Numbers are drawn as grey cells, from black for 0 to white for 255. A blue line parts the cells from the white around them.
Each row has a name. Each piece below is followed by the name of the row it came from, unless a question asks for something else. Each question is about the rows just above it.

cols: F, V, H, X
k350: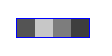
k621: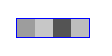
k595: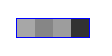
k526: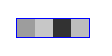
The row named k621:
[157 199  84 189]
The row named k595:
[167 134 157  50]
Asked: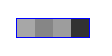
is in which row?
k595

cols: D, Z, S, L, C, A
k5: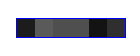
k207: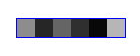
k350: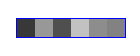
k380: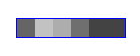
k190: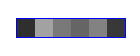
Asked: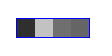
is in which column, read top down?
L
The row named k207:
[141  38 101  47   8 182]
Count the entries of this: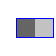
2
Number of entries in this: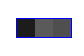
3
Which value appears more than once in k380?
[67]

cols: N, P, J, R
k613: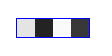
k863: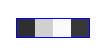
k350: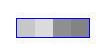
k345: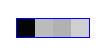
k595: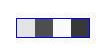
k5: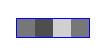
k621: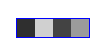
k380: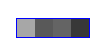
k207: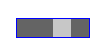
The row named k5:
[119  78 208 119]
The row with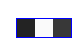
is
k613
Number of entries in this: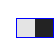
2
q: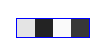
k613
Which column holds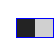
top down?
P
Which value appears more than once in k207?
[100]

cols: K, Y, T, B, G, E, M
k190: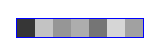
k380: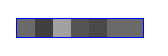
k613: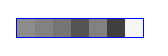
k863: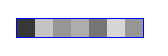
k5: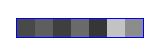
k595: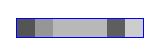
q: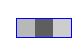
k595
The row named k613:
[140 129 117  84 129  63 245]
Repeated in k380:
[106]

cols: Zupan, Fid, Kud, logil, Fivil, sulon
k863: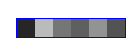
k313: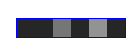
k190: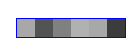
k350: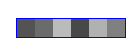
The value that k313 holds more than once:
[38]
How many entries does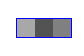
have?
3
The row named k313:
[ 38  38 118  38 147  38]

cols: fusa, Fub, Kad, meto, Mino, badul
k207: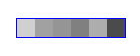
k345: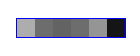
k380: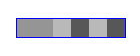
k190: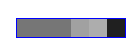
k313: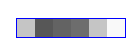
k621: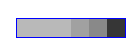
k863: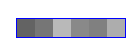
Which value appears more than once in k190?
[118]
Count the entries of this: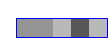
5
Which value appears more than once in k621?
[185]
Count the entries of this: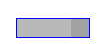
4
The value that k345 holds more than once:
[109]
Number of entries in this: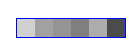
6

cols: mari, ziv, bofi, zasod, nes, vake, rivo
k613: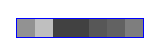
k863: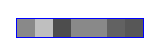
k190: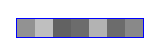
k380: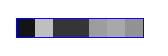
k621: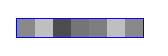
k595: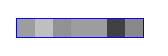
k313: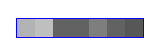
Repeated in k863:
[137]
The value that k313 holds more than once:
[98]
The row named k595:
[157 191 146 157 157  65 137]
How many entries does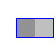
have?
2
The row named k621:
[137 191  77 117 126 191 137]

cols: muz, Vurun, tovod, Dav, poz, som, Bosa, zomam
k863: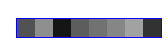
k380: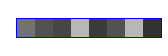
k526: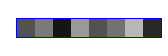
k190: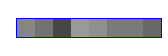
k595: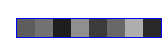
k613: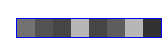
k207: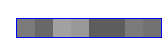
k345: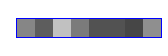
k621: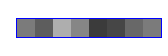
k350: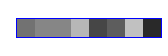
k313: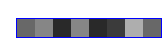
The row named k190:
[134 114  70 153 143 123 123 104]
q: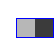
k380
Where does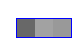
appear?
k207
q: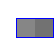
k190
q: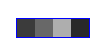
k595
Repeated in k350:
[134]

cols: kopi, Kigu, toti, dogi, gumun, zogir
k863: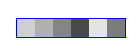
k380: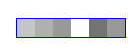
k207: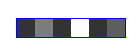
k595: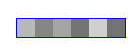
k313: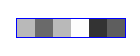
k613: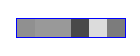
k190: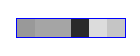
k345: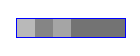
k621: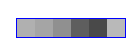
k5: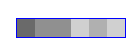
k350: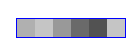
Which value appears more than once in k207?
[51]
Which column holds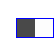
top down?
dogi
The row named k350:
[176 197 153 106  82 197]

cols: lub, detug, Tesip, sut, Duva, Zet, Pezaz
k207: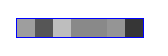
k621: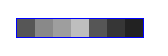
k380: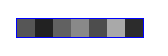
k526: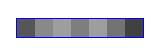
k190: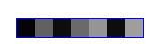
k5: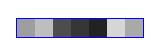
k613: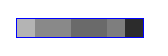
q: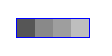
k621
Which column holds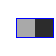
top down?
Pezaz
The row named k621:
[ 86 137 158 190  86  54  34]
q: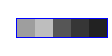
k621
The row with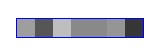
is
k207
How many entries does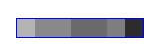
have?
7
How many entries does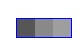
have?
3

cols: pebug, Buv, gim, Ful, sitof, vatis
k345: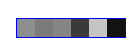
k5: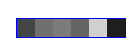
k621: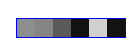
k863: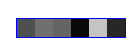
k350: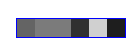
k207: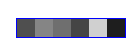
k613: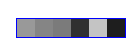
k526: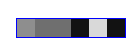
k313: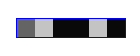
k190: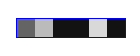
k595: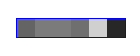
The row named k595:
[100 123 123 111 208  39]
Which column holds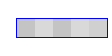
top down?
sitof
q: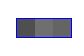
k863
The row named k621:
[142 133  89  18 208  18]
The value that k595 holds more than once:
[123]

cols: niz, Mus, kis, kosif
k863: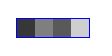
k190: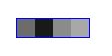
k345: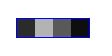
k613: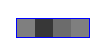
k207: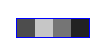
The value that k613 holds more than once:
[127]
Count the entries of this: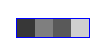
4
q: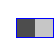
k207
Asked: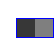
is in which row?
k863
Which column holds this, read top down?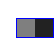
kosif
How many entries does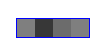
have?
4

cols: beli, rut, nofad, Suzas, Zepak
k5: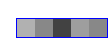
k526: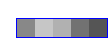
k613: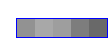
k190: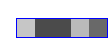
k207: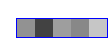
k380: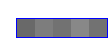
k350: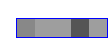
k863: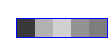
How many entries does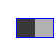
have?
2
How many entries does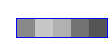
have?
5
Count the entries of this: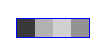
4
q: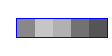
k526
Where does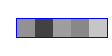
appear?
k207

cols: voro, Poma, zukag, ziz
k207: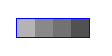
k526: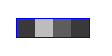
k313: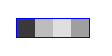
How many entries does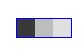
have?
3
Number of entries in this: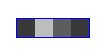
4
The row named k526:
[ 57 189  93  57]

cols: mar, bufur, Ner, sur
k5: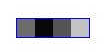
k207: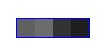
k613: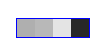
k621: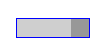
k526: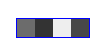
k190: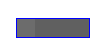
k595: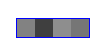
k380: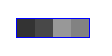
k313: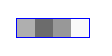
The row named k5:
[108   8  84 195]
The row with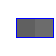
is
k207
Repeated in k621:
[207]
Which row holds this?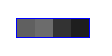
k207
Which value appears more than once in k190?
[96]

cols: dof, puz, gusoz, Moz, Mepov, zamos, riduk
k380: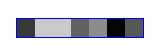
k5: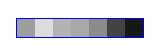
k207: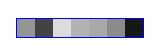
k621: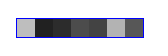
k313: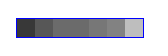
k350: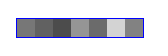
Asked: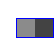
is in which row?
k5
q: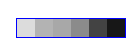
k5
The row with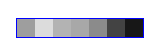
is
k5

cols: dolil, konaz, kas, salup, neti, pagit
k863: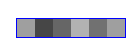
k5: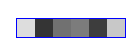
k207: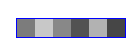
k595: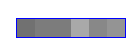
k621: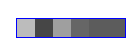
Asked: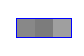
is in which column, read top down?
kas
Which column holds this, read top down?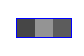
pagit
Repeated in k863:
[159]
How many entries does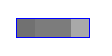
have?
4
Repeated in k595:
[124]

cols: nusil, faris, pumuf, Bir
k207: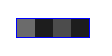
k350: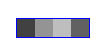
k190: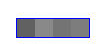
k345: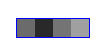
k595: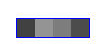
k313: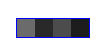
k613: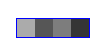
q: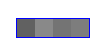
k190
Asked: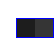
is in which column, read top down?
Bir
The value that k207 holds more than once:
[29]

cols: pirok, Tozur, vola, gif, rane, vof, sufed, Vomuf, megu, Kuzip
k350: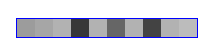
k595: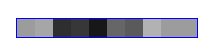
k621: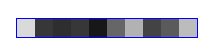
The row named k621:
[218  55  46  55  23 102 178  67  90 188]
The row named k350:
[156 166 178  55 178 102 178  67 178 188]
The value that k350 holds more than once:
[178]
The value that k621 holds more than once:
[55]

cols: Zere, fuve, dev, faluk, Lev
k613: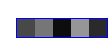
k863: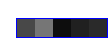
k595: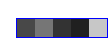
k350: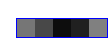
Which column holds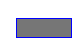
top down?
fuve
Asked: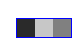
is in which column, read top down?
Lev
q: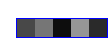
k613

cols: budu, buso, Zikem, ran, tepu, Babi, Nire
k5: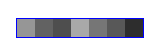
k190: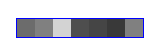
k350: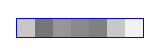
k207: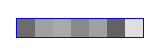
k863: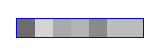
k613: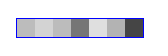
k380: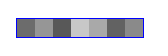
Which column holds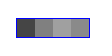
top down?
tepu
